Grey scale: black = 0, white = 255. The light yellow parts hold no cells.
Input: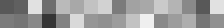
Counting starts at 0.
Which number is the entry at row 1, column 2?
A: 137
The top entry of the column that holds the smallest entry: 110
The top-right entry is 225
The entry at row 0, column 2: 225
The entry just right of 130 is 217
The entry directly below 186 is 130
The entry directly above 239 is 168
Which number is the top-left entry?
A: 88
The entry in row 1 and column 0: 123
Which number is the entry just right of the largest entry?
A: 137

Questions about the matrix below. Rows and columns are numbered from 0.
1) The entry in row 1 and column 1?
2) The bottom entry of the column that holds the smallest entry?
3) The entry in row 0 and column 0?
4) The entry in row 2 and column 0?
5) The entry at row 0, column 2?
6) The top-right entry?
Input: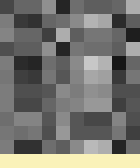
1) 57
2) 37
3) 71
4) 132
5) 102
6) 173

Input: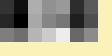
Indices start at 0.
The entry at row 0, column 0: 51
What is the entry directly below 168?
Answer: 181
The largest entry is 237
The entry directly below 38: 126
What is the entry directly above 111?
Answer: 0
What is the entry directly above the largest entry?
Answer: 119

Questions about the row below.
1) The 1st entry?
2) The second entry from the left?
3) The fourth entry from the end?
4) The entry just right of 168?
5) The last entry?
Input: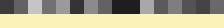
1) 60
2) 98
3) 126
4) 90
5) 105

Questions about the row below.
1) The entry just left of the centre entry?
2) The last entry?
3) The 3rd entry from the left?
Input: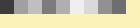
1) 124
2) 110
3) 191

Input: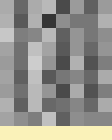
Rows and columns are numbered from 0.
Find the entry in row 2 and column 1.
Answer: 126
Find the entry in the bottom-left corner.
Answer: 163
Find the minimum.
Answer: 53
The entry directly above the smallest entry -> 185
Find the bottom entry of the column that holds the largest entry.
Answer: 126
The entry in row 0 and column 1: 104
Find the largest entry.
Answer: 205
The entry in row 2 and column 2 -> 134
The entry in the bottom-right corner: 134
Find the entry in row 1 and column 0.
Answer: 177
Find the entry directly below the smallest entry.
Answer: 185
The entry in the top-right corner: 155
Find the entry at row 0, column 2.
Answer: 171
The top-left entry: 171
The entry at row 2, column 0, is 199
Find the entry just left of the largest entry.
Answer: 112

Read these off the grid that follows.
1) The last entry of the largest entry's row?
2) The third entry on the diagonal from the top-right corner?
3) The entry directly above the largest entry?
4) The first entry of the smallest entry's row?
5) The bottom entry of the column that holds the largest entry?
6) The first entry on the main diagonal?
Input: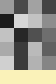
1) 141
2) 39
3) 73
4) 27
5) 59
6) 156

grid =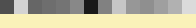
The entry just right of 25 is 129
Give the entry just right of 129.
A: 198
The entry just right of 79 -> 211
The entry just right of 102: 110

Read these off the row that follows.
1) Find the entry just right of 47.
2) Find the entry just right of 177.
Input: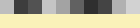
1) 68
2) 210

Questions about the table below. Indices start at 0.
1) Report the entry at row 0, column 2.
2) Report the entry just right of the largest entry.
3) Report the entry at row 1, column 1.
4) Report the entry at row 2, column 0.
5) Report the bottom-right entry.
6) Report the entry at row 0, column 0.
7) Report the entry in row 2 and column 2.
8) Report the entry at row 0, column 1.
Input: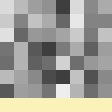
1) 158
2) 179
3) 131
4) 224
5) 145
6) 218
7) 152
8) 186

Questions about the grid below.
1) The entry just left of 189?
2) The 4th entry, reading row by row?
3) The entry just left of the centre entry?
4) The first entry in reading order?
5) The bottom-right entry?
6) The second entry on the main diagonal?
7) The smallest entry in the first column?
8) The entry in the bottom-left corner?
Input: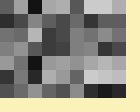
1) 196
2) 167
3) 60
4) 94
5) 40
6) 73
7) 46
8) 81
